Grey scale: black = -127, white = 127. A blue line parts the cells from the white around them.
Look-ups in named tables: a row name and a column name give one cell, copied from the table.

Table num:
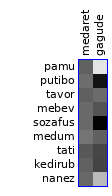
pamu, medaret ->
-30
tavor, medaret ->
-31
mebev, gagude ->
-43
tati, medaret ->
-39
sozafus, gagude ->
-124
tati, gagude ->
-57
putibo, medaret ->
-18
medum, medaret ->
-11
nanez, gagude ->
58
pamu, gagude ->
100
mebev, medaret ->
-21
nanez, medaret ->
-23
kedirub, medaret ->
-30
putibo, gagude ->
-108
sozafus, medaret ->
-22

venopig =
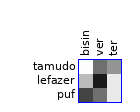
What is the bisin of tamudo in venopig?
125
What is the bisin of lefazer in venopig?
58
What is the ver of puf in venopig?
-15
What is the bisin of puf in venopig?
-59
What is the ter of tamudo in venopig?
20
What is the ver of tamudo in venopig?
-16
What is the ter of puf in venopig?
106
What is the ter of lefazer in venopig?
105
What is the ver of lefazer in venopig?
-101

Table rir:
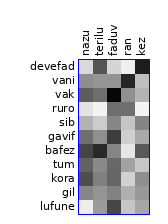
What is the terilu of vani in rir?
21
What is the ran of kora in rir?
82
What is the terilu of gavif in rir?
16
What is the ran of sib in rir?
69
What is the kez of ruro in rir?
115
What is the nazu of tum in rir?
-29
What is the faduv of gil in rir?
2
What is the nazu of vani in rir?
14
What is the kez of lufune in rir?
38
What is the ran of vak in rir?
16
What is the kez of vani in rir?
62
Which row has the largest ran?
devefad

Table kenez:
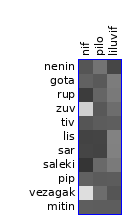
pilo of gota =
-38
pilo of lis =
-59
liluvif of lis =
2
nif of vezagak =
94
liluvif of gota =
-3
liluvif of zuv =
-18
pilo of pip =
-36

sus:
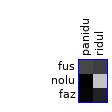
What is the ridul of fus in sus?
-64
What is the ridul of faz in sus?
-93
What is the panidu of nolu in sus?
-125
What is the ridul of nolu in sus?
66
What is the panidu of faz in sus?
-121
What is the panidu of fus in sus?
-56

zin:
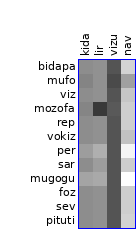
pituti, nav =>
82
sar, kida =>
13
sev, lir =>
17
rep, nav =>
78
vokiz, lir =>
17
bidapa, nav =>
83
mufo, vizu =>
-53
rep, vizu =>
-43
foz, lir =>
17
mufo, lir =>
17
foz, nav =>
78
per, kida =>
29
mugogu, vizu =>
-43
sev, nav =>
78
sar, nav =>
77

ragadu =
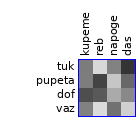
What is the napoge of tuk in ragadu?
2
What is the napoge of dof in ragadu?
42
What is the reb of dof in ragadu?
-38
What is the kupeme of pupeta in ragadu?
-2
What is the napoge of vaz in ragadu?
-14
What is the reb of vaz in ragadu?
91
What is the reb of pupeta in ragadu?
-60
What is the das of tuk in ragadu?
-75
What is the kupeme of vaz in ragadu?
1

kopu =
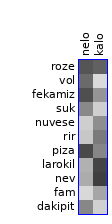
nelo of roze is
-42
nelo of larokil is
49
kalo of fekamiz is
21
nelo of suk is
9
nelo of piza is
-54
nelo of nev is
44
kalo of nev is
-64
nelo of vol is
-21
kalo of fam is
38
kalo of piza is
6
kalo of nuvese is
14
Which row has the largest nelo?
fam

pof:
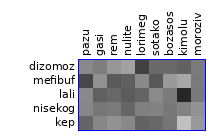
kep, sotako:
-23
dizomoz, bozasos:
-22
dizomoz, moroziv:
-4
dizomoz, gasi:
-1
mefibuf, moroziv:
-5
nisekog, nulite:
-25
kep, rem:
18
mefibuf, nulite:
-31
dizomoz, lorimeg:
-62
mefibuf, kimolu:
39
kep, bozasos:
-9
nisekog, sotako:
2
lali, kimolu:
-88
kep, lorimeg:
-28
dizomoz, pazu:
8
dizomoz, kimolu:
-29
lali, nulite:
-35
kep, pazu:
-27
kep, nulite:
8

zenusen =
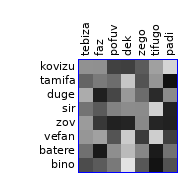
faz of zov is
-71
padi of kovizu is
84
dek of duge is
25
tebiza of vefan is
22
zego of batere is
7
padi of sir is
-93
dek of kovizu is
-64
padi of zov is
-94
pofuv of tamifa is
-18
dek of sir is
12
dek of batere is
58
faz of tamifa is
-5

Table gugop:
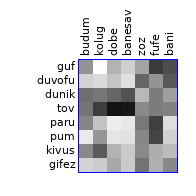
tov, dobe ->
-109
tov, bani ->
1
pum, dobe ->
101
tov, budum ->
-10
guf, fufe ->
-68
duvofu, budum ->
82
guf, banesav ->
79
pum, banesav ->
98
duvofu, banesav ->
95
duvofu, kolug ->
91

